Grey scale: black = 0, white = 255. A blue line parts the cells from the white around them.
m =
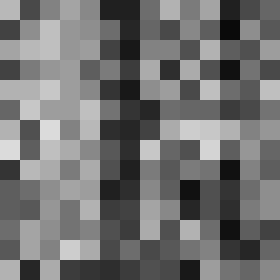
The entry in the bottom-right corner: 136
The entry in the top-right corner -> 102
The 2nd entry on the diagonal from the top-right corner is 142
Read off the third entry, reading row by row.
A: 130
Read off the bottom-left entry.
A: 178
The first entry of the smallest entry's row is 66
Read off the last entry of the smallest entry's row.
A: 88
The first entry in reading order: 184
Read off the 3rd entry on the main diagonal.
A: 191
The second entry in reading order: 73
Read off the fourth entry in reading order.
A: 164
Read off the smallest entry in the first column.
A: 52
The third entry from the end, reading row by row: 115
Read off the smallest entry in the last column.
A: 66
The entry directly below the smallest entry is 94
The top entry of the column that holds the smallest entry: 32
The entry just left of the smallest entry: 94

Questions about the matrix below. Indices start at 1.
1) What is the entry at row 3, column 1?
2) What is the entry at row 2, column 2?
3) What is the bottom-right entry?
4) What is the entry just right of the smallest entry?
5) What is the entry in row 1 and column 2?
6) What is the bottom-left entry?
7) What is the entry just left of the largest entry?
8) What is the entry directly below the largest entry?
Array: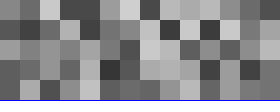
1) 156
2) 66
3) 115
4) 87
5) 107
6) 94
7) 156
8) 135

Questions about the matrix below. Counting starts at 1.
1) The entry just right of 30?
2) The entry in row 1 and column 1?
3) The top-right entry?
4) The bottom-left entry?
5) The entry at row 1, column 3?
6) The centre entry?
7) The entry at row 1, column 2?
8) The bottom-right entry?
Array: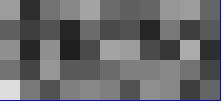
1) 74
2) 156
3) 101
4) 221
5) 114
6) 163
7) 46
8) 101

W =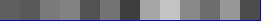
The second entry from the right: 151
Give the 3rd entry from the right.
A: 109
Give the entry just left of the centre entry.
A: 115
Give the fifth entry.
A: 83

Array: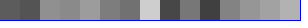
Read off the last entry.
178
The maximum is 206
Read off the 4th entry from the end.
131
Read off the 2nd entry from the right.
162

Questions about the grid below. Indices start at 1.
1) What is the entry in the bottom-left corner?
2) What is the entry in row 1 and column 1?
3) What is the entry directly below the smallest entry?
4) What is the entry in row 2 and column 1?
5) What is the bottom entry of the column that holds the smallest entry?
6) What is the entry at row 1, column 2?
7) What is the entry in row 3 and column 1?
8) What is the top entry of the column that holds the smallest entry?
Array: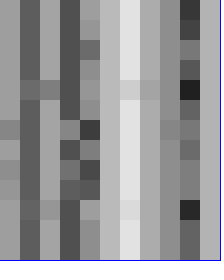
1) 158
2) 158
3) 99
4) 158
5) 99
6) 93
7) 158
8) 55

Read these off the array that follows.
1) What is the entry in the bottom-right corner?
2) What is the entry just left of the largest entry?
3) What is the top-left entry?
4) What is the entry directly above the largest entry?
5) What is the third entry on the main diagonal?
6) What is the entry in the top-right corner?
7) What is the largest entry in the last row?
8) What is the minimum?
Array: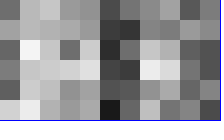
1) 75
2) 102
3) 110
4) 185
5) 198
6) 124
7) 236
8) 25

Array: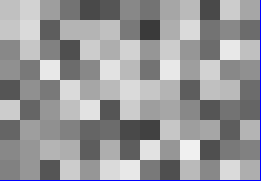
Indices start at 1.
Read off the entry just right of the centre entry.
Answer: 198
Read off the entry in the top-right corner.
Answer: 166
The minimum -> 58
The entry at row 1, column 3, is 158
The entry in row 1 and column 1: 192
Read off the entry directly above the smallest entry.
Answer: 115
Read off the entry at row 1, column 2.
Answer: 210
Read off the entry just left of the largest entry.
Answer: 150
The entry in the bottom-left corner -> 129
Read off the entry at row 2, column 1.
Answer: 198
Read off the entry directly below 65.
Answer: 226
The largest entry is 240
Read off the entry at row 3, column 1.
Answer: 136
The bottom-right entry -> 174
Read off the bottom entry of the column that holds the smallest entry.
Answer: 121
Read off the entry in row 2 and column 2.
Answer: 218
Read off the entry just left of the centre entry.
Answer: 186
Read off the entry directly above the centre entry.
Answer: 186
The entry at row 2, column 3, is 93
